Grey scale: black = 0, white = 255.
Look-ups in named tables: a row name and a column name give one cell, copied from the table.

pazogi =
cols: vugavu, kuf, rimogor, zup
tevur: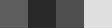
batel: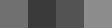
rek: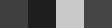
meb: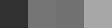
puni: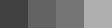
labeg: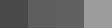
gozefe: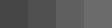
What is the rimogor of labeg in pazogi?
97
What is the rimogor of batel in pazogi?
83
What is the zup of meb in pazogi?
167
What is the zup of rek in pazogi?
69
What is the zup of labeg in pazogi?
156
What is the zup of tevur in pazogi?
223
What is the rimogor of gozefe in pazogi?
95
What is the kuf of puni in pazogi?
99
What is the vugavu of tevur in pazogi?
93
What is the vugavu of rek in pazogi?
63
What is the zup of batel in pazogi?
141
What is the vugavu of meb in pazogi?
50
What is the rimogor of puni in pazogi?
117
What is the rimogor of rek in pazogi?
201
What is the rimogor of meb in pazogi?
113
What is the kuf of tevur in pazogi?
41
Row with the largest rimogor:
rek

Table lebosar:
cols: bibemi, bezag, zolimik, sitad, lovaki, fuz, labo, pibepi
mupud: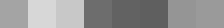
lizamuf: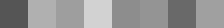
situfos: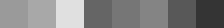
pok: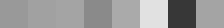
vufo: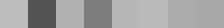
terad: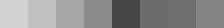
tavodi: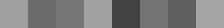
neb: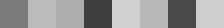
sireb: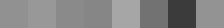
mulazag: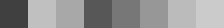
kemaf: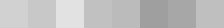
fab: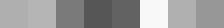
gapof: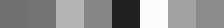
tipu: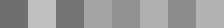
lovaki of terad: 70
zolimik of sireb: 138
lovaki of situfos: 118
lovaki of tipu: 145
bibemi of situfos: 154
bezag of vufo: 83
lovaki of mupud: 98
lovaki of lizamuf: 141
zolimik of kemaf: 226
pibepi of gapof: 139
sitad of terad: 138
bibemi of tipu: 111
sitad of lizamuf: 210
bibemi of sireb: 145
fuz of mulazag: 151

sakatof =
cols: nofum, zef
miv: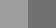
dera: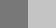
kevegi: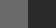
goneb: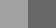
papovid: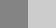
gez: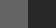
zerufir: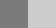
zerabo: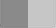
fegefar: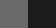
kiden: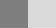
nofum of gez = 100
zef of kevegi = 42
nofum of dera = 120
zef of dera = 195
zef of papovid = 203
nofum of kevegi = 106
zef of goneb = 104
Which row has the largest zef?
kiden

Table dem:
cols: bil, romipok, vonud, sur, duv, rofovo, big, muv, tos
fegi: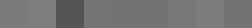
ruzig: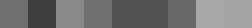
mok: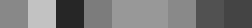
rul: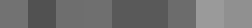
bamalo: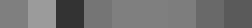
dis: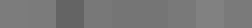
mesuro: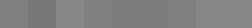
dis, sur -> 120
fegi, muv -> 125
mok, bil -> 136
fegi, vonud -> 85
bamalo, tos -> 90
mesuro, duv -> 124
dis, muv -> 129
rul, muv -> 154
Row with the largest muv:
ruzig

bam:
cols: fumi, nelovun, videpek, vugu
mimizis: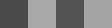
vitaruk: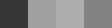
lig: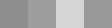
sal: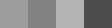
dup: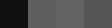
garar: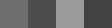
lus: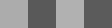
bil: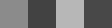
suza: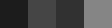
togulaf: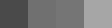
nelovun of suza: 69
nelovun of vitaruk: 160
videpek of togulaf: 117
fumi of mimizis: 74
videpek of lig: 213
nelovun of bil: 66
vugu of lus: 91
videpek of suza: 49
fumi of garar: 110
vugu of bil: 72
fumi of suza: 28

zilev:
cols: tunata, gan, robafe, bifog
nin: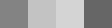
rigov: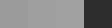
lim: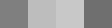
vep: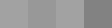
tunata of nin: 131
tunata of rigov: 155
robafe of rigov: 161
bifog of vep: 130
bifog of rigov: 45
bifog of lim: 111
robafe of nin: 212
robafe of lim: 200
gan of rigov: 159
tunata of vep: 162
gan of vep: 152
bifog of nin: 102
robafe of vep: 162
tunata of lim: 127
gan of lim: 189
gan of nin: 195

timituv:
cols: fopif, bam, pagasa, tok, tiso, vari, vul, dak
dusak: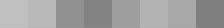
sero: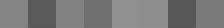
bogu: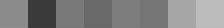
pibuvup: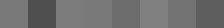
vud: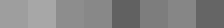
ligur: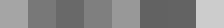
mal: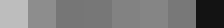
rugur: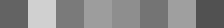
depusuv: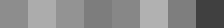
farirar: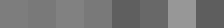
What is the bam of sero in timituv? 90
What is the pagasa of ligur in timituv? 105
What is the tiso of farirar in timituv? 95
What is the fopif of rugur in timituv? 99
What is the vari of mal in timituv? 133
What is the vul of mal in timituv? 120
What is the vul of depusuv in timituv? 126
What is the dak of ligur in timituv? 204
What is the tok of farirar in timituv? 121
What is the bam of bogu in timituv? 58
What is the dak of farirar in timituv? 94
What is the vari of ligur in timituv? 98
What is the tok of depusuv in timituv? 125
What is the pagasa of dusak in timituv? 145

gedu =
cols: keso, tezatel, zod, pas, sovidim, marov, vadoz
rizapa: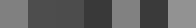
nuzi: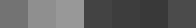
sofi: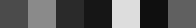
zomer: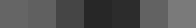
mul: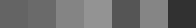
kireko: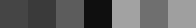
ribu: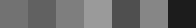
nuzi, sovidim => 61
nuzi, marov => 57
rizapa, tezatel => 77
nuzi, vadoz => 75
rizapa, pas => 57
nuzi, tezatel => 143
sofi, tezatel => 138
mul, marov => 133
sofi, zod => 42
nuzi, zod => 152
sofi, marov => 15
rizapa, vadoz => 146
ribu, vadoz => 28
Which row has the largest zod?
nuzi

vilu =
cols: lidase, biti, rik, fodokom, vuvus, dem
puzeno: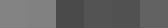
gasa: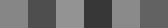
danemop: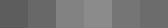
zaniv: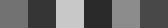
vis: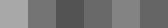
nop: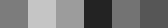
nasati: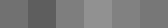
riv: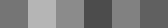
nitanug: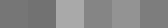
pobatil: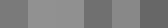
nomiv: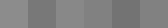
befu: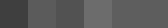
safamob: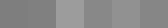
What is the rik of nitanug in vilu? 169
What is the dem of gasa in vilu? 98
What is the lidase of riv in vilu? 117
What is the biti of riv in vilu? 181
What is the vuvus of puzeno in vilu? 81
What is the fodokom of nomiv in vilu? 129

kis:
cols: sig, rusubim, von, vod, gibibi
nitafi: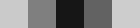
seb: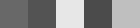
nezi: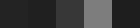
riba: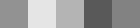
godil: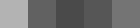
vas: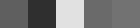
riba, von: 180
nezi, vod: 125
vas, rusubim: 47
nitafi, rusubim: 127
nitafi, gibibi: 205
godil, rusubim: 97
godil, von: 74
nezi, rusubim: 32
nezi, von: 55
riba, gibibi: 130
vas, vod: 106
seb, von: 231
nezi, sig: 35
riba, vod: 89
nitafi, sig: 202
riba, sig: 146
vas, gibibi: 114

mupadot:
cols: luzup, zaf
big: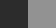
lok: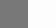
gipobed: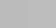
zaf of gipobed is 189
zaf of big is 146
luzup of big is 44
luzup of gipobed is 187
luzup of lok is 120
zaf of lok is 253

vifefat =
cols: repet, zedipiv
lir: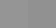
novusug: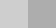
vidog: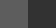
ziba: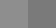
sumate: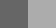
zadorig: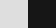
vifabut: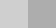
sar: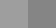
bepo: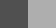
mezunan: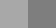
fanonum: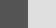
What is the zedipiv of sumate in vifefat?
172
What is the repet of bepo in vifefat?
80
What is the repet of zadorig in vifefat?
222
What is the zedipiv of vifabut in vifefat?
173
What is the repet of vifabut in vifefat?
207
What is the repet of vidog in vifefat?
93
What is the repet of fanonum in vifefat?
85
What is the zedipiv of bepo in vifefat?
174
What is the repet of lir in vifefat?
149
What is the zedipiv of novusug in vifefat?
173
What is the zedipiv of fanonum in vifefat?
222
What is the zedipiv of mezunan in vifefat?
126
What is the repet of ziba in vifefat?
142
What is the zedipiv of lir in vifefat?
145
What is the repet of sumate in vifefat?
102
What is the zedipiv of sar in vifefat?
133
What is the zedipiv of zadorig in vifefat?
22
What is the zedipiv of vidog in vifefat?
50

